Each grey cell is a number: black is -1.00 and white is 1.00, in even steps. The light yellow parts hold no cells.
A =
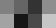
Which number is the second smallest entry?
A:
-0.60
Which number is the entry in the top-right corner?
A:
0.11
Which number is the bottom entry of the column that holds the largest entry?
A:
0.55

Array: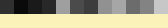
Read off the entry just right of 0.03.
0.56
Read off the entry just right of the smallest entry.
-0.80

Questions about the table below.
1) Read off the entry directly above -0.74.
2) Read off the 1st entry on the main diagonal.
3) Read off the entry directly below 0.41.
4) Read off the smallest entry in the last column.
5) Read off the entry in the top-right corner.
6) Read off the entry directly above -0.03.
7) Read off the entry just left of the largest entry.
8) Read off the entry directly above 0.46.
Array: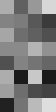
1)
0.25
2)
0.36
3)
-0.09
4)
-0.80
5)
0.69
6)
-0.25
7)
0.46
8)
-0.42

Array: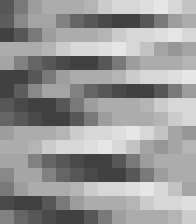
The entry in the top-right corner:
0.53
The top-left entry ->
-0.32
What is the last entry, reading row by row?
0.59
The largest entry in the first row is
0.80
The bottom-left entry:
0.01
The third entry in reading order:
0.23
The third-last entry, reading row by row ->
0.35
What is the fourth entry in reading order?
0.35
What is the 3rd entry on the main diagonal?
-0.05
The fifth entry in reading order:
0.35
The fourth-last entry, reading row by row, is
0.35
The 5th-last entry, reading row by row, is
0.35
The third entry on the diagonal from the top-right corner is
0.74
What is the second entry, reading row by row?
-0.05
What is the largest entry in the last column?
0.80

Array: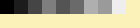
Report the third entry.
-0.46
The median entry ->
-0.17
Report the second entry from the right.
0.21

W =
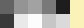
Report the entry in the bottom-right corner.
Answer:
0.71
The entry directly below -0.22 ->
-0.55
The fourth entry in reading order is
-0.05

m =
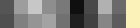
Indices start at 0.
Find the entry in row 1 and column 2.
0.17
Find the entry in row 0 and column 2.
0.56
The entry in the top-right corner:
-0.17
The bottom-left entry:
-0.38
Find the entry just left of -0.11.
0.28

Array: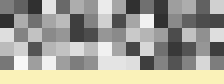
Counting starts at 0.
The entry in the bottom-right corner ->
-0.02
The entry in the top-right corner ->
0.63
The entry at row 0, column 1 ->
-0.24
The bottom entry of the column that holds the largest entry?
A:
0.94
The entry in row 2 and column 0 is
0.74
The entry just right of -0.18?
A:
0.36
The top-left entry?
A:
-0.02
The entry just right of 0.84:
0.30
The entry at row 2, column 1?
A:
0.03
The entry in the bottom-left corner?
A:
-0.07
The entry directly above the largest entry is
0.63
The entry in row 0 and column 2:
-0.62
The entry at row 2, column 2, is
0.52
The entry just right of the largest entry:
0.24

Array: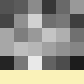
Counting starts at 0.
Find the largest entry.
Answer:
0.83
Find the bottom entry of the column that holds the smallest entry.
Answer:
-0.78
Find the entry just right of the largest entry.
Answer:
-0.23
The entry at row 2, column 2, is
0.20
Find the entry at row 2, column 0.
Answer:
0.31
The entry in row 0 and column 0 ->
-0.35
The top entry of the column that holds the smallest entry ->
0.20
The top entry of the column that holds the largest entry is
0.09
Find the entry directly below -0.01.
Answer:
0.49

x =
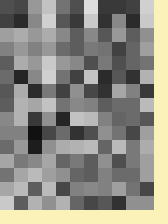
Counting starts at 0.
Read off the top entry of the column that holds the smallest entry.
0.19
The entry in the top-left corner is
-0.38
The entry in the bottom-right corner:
0.13
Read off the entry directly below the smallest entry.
-0.77
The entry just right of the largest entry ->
-0.55
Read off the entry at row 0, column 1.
-0.44
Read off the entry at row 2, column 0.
0.25
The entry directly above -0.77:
-0.87
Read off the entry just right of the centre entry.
0.01
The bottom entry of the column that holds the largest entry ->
-0.44
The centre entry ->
0.07
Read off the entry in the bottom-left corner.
0.58
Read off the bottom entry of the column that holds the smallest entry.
0.40
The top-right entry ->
0.63
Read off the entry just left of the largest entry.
-0.38
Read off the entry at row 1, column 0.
-0.49
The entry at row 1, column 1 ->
-0.66
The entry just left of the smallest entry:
0.01
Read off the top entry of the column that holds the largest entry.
0.73
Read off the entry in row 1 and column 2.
0.07

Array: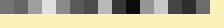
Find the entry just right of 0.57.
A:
-0.46
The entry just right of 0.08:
-0.30
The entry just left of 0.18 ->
-0.91
